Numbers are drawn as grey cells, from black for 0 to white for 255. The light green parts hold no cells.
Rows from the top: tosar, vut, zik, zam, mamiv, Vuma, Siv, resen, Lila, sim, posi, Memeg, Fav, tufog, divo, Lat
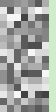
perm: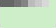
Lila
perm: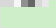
resen

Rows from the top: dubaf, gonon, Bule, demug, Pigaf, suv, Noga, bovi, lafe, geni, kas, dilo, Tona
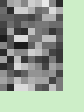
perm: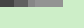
kas
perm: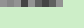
kas
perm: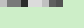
Tona
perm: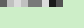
suv
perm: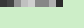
bovi
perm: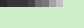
lafe

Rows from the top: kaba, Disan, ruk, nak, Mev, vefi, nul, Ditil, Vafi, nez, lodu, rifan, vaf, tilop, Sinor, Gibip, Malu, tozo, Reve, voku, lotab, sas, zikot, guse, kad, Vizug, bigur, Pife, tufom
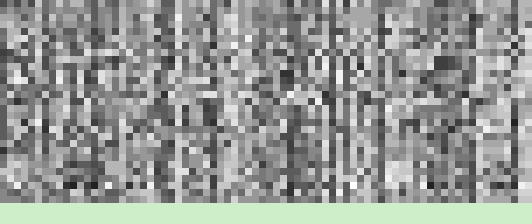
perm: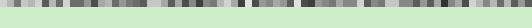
sas
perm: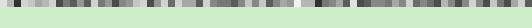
nul
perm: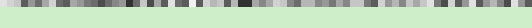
lodu
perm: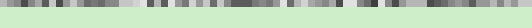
kad
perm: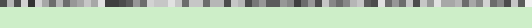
nez
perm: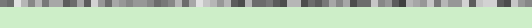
voku

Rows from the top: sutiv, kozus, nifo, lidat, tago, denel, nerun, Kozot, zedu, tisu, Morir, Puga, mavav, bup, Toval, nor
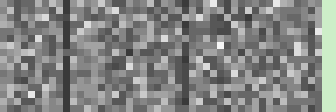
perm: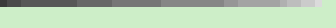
kozus
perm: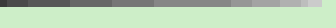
Puga
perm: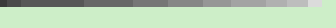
tisu

